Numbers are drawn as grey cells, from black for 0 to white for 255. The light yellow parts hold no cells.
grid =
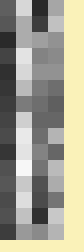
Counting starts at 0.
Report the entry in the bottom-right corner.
180
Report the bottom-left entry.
61
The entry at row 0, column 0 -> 95
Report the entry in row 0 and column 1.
215
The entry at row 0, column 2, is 42
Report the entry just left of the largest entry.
81
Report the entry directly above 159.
61
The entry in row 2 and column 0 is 42
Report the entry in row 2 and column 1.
172
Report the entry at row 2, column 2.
159
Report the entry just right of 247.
116
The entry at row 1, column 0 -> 87
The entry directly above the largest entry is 227

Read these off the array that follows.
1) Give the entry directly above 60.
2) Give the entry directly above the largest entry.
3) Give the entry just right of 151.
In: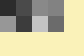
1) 74
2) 137
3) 60

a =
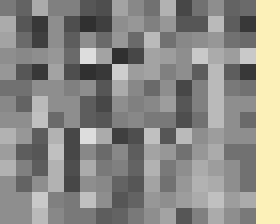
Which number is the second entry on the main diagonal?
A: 85
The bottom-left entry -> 142
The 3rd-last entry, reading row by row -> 170
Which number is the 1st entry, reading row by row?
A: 121
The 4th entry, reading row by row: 128
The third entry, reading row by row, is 170
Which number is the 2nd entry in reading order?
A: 99
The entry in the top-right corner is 105
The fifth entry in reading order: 128
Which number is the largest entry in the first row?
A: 178
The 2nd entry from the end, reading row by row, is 142
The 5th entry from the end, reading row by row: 85
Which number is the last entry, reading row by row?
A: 121

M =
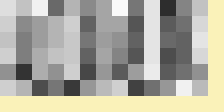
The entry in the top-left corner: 222
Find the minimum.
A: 45
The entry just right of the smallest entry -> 132
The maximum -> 249
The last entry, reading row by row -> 186
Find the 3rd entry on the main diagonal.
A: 157
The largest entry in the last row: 241
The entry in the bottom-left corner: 207
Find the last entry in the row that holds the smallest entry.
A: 194
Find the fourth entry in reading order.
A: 105
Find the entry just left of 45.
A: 228
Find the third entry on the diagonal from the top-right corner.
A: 105
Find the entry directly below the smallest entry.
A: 91
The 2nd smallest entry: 51
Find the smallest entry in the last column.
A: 145
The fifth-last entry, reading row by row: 65
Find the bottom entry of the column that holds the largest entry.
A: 207
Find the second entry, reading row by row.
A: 194
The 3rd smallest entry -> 57
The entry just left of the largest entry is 165
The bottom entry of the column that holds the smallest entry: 151

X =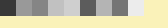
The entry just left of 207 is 193
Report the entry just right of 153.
133

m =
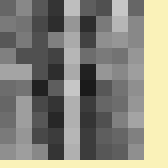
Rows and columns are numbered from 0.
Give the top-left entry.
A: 102
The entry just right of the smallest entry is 87
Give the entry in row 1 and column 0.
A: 122
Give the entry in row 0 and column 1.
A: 136
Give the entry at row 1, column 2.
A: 72
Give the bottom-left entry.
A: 143
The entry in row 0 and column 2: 87
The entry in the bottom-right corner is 143
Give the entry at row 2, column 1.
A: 122
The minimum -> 26
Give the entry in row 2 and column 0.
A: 87
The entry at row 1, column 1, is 115
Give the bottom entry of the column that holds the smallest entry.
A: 60
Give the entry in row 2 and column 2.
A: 80
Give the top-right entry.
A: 102

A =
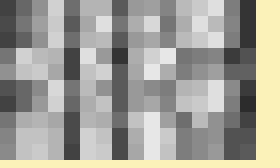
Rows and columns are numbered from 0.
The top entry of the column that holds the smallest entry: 52
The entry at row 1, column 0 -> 74
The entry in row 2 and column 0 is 66
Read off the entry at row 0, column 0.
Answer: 66
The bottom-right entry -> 90
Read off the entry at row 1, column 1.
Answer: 117
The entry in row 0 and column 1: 103
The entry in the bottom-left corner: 138
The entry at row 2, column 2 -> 145
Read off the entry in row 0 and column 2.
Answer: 145
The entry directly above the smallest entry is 59
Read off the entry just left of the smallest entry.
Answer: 125

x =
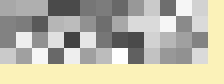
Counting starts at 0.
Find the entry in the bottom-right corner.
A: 218
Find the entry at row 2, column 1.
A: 238
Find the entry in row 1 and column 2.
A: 89
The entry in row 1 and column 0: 130
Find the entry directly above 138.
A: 246
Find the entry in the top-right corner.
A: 210
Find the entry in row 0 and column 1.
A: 175
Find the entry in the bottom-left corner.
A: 202
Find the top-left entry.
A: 168
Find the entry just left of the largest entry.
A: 188
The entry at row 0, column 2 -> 175
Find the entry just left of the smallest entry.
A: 224
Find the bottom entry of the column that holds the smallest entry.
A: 238
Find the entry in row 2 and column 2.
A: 145
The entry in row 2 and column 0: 130
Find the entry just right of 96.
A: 194
